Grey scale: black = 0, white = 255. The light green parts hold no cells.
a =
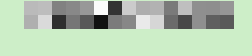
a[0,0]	186
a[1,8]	234
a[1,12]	143
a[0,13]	142
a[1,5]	17
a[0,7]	203
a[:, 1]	[189, 218]
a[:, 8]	[174, 234]

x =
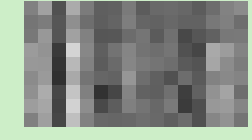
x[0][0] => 129
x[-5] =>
[152, 151, 52, 184, 130, 92, 106, 134, 122, 116, 110, 90, 84, 166, 140, 124]
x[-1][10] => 95
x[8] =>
[128, 159, 70, 191, 129, 104, 102, 104, 110, 105, 95, 108, 80, 134, 146, 116]
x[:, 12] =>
[92, 98, 86, 70, 84, 90, 97, 79, 80]
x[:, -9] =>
[122, 126, 108, 133, 134, 150, 132, 128, 104]
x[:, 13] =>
[109, 120, 97, 169, 166, 130, 146, 152, 134]
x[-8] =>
[117, 124, 86, 143, 110, 94, 100, 126, 101, 98, 104, 98, 98, 120, 128, 110]
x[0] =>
[129, 161, 81, 171, 123, 95, 97, 122, 92, 105, 107, 103, 92, 109, 130, 139]
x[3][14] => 156
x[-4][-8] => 110
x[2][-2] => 120
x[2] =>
[120, 152, 85, 161, 129, 86, 87, 108, 117, 91, 112, 72, 86, 97, 120, 121]
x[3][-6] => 117
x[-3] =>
[144, 172, 71, 196, 128, 50, 70, 132, 98, 95, 112, 62, 97, 146, 164, 110]
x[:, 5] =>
[95, 94, 86, 95, 92, 102, 50, 73, 104]
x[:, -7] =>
[105, 98, 91, 110, 116, 96, 95, 104, 105]
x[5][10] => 81
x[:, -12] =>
[123, 110, 129, 135, 130, 116, 128, 141, 129]
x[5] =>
[139, 154, 48, 169, 116, 102, 99, 150, 110, 96, 81, 109, 90, 130, 137, 132]

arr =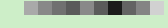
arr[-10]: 169
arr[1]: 136
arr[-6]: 137
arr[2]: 112

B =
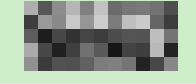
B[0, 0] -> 174
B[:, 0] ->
[174, 61, 93, 170, 145]
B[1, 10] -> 60
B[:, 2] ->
[141, 137, 71, 32, 82]
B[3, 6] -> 22
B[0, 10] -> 78
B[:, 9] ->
[114, 101, 190, 185, 71]
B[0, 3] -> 182
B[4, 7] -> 117
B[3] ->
[170, 71, 32, 63, 113, 89, 22, 67, 62, 185, 35]
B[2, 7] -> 84
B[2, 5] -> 60
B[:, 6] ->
[107, 123, 76, 22, 128]

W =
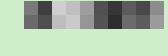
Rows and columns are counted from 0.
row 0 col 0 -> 122
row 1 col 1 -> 78
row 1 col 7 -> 107
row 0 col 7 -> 91
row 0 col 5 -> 80
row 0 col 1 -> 63

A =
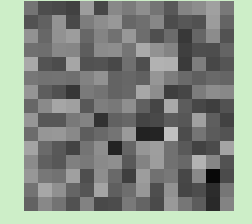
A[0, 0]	116
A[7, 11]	92
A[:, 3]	[65, 73, 157, 134, 166, 111, 54, 160, 121, 137, 67, 128, 160, 101, 81]
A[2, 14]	82
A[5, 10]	125
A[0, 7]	123
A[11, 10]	113
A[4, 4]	81
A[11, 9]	157
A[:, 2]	[73, 147, 146, 136, 76, 115, 80, 166, 87, 152, 88, 87, 114, 144, 115]
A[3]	[112, 110, 136, 134, 93, 139, 142, 117, 170, 146, 132, 63, 78, 77, 100]
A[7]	[103, 138, 166, 160, 88, 126, 120, 143, 96, 69, 169, 92, 71, 62, 82]
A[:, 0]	[116, 82, 146, 112, 169, 119, 149, 103, 150, 108, 164, 139, 151, 115, 98]
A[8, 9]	73
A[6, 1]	93
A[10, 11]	89
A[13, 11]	69
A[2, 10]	107
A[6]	[149, 93, 80, 54, 122, 115, 99, 104, 167, 141, 62, 70, 124, 141, 136]
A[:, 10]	[88, 76, 107, 132, 176, 125, 62, 169, 92, 192, 113, 113, 120, 146, 153]
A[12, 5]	142
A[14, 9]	74
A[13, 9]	78
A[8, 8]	68
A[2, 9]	79
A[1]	[82, 97, 147, 73, 125, 141, 152, 103, 111, 135, 76, 87, 81, 156, 100]
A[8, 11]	87
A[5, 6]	99
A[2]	[146, 103, 146, 157, 103, 132, 113, 152, 109, 79, 107, 56, 102, 140, 82]
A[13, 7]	110
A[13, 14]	118
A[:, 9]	[116, 135, 79, 146, 178, 150, 141, 69, 73, 36, 158, 157, 113, 78, 74]
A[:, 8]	[142, 111, 109, 170, 78, 96, 167, 96, 68, 34, 150, 131, 157, 152, 100]

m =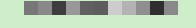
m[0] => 119
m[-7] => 96
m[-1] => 137

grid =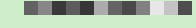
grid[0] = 98
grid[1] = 135
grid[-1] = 77
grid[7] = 73

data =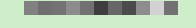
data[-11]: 129
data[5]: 61
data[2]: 115
